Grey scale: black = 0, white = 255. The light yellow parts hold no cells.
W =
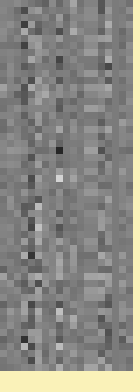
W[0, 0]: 131
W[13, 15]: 147
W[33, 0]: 131
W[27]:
[134, 128, 120, 145, 121, 134, 127, 110, 142, 108, 119, 132, 150, 150, 136, 133, 123, 132, 121]
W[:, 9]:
[128, 123, 105, 114, 118, 121, 121, 130, 122, 117, 127, 122, 122, 129, 118, 129, 120, 119, 114, 120, 124, 124, 121, 118, 132, 130, 127, 108, 117, 117, 120, 116, 114, 123, 133, 128, 115, 125, 121, 134, 113, 135, 130, 119, 114, 130, 122, 128, 120, 138, 129, 138, 127]
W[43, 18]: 125
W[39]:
[160, 117, 139, 113, 155, 172, 141, 136, 166, 134, 128, 125, 163, 163, 167, 159, 123, 123, 130]
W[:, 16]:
[123, 123, 123, 123, 123, 123, 123, 123, 123, 123, 123, 123, 123, 123, 123, 123, 123, 123, 123, 123, 123, 123, 123, 123, 123, 123, 123, 123, 123, 123, 123, 123, 123, 123, 123, 123, 123, 123, 123, 123, 123, 123, 123, 123, 123, 123, 123, 123, 123, 123, 123, 123, 123]
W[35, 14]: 106
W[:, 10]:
[165, 145, 132, 141, 171, 122, 130, 118, 136, 123, 111, 115, 144, 136, 105, 128, 106, 139, 145, 132, 124, 131, 126, 124, 145, 162, 137, 119, 115, 128, 111, 138, 113, 120, 113, 154, 150, 150, 143, 128, 125, 116, 118, 140, 117, 170, 157, 116, 119, 138, 153, 123, 140]
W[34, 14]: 99
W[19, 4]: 108
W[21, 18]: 109
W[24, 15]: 138
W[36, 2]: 115
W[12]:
[161, 133, 134, 82, 169, 139, 152, 118, 144, 122, 144, 124, 150, 150, 151, 167, 123, 122, 126]
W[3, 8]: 137
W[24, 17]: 151
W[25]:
[125, 120, 128, 145, 76, 157, 127, 129, 212, 130, 162, 132, 121, 121, 132, 126, 123, 135, 131]
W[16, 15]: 133
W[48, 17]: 92
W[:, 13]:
[130, 138, 139, 130, 126, 146, 139, 155, 121, 120, 150, 118, 150, 134, 124, 157, 119, 124, 149, 133, 140, 159, 138, 129, 146, 121, 138, 150, 129, 123, 137, 130, 127, 128, 145, 136, 112, 125, 127, 163, 130, 152, 147, 123, 131, 125, 139, 121, 136, 117, 138, 137, 163]
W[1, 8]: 120
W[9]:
[114, 138, 122, 91, 107, 126, 123, 122, 91, 117, 123, 130, 120, 120, 97, 72, 123, 117, 125]
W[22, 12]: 138
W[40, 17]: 153
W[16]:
[131, 132, 126, 97, 128, 154, 116, 139, 115, 120, 106, 125, 119, 119, 115, 133, 123, 114, 128]
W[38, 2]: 121
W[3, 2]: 127
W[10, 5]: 129
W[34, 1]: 137
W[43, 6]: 109
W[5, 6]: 132
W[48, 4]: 143
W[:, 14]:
[86, 85, 119, 117, 99, 155, 108, 118, 106, 97, 117, 131, 151, 144, 131, 146, 115, 94, 133, 98, 126, 81, 135, 103, 110, 132, 108, 136, 123, 105, 150, 154, 156, 107, 99, 106, 167, 136, 107, 167, 121, 159, 146, 105, 151, 84, 103, 150, 133, 111, 95, 161, 127]

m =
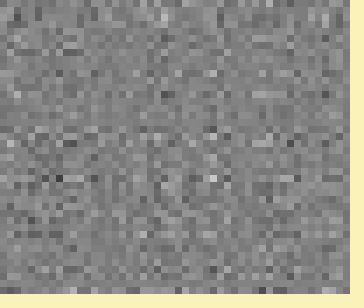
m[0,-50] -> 111
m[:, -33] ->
[124, 118, 123, 147, 121, 117, 127, 144, 129, 132, 131, 118, 137, 113, 132, 134, 133, 128, 149, 110, 115, 143, 121, 122, 146, 110, 145, 138, 125, 137, 149, 154, 129, 148, 131, 118, 121, 125, 146, 114, 125, 141]
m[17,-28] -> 129
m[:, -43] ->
[112, 124, 137, 150, 134, 123, 135, 115, 118, 119, 129, 134, 119, 128, 129, 131, 110, 129, 131, 138, 117, 117, 119, 132, 110, 128, 114, 117, 141, 141, 134, 102, 123, 98, 134, 139, 116, 127, 125, 108, 130, 125]
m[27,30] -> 118
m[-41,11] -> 123
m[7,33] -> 129
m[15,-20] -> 107
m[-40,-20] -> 146
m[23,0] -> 131
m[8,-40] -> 133
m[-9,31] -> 120
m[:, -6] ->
[117, 149, 160, 138, 125, 115, 121, 143, 115, 123, 138, 144, 139, 111, 120, 125, 120, 128, 114, 137, 140, 127, 140, 121, 131, 132, 148, 128, 134, 115, 126, 136, 127, 137, 130, 129, 123, 120, 134, 118, 129, 116]
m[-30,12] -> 137
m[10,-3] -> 110
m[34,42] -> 123
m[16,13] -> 137
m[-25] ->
[124, 127, 127, 130, 130, 128, 133, 129, 138, 129, 132, 126, 126, 135, 132, 128, 131, 128, 129, 123, 132, 135, 129, 133, 129, 122, 133, 134, 133, 126, 119, 134, 129, 126, 133, 131, 131, 123, 132, 126, 124, 124, 135, 126, 128, 128, 135, 134, 132, 129]
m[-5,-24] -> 149
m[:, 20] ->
[162, 151, 141, 112, 130, 129, 126, 132, 138, 135, 125, 129, 135, 122, 129, 127, 155, 132, 97, 158, 141, 128, 149, 138, 141, 149, 137, 138, 98, 116, 120, 146, 130, 175, 123, 104, 148, 142, 109, 158, 132, 150]
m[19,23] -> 140
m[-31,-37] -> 120
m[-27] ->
[116, 117, 123, 123, 129, 133, 141, 131, 150, 127, 133, 117, 126, 148, 135, 124, 139, 134, 126, 114, 127, 139, 135, 139, 127, 113, 140, 141, 137, 120, 107, 137, 135, 126, 133, 128, 128, 116, 136, 119, 115, 118, 139, 125, 125, 122, 143, 139, 134, 124]
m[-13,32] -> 121
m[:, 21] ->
[117, 138, 156, 134, 134, 115, 144, 112, 113, 123, 101, 152, 114, 113, 120, 139, 127, 135, 123, 135, 107, 119, 113, 123, 114, 115, 131, 132, 136, 123, 125, 114, 131, 103, 127, 127, 127, 119, 133, 119, 130, 151]
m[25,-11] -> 144
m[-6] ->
[118, 140, 137, 132, 128, 120, 127, 116, 137, 126, 133, 135, 119, 134, 135, 122, 129, 121, 136, 124, 148, 127, 131, 119, 127, 120, 137, 138, 136, 125, 118, 145, 118, 119, 142, 132, 144, 126, 144, 129, 125, 109, 137, 124, 123, 134, 118, 142, 145, 128]
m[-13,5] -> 153
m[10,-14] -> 129
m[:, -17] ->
[117, 126, 132, 145, 129, 128, 125, 129, 123, 121, 141, 129, 130, 133, 130, 126, 111, 126, 130, 135, 134, 122, 130, 132, 119, 133, 120, 117, 139, 136, 133, 114, 123, 114, 133, 139, 119, 129, 126, 115, 129, 112]
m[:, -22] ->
[139, 132, 132, 127, 119, 128, 121, 144, 131, 132, 116, 132, 136, 125, 126, 137, 138, 133, 134, 123, 138, 135, 124, 124, 137, 107, 141, 133, 121, 118, 140, 142, 129, 140, 123, 121, 136, 128, 139, 139, 125, 143]
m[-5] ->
[125, 128, 138, 123, 140, 128, 116, 127, 123, 136, 140, 137, 116, 134, 136, 123, 141, 125, 134, 123, 142, 119, 155, 116, 120, 119, 149, 137, 128, 131, 146, 139, 111, 129, 141, 122, 142, 133, 157, 119, 135, 118, 115, 125, 120, 132, 120, 133, 130, 125]
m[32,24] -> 139
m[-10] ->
[128, 130, 135, 143, 120, 130, 130, 123, 122, 131, 133, 138, 133, 127, 121, 128, 117, 129, 127, 135, 130, 131, 109, 121, 139, 138, 120, 117, 129, 129, 119, 136, 131, 123, 127, 138, 128, 126, 114, 142, 127, 136, 137, 135, 127, 135, 124, 132, 137, 131]
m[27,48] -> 139

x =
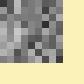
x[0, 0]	56
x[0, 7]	96
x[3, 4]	133
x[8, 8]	60
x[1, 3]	128
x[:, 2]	[186, 180, 121, 165, 200, 191, 159, 82, 97]
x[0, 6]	91
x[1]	[152, 89, 180, 128, 122, 143, 65, 138, 122]
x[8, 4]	147
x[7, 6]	158
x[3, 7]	141
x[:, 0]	[56, 152, 104, 166, 184, 170, 156, 178, 126]
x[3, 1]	132
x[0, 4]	122
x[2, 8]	171
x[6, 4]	65
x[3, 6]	47
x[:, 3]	[108, 128, 124, 94, 169, 124, 122, 124, 110]
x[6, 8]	139
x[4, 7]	133
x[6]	[156, 178, 159, 122, 65, 165, 112, 95, 139]

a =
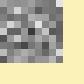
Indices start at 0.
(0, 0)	165
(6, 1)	118
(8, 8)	123
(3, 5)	226
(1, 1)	153
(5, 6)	144
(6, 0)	123
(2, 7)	112
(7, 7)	140
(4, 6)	196
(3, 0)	150
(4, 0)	202
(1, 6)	120
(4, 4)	57
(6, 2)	96
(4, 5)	144
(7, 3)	173
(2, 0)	128
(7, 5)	130
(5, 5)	169
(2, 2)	125
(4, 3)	152
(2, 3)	115
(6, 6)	81
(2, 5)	165
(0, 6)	125
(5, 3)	148
